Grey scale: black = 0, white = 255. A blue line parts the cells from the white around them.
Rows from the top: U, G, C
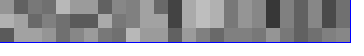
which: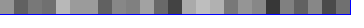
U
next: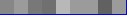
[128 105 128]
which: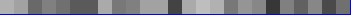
G

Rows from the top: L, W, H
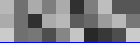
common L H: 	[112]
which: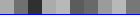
W
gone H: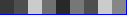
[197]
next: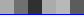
[105 155 184]
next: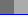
[126 171  48]

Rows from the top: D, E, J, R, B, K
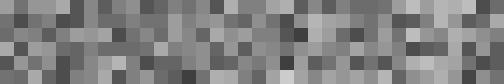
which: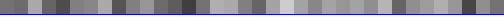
K
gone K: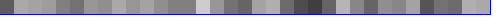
[70]
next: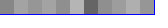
[ 70 143 114]
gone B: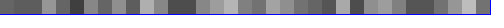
[121]

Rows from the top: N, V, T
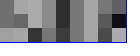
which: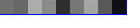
V
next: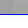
[ 53 119  59]
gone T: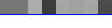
[53]
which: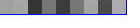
T
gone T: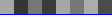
[160]
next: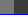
[119 166  75]

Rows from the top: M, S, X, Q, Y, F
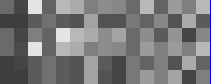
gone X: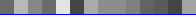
[147]
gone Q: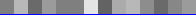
[76]
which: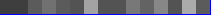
S
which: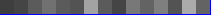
Y
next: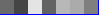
[141 135 106]

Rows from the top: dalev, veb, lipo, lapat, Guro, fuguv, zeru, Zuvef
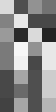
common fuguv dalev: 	[79]
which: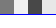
Guro
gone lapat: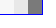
[146]
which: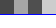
fuguv
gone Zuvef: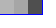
[66]
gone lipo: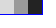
[42]

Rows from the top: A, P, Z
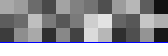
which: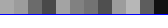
A
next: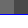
[163 129 115]
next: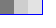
[101  87 198]

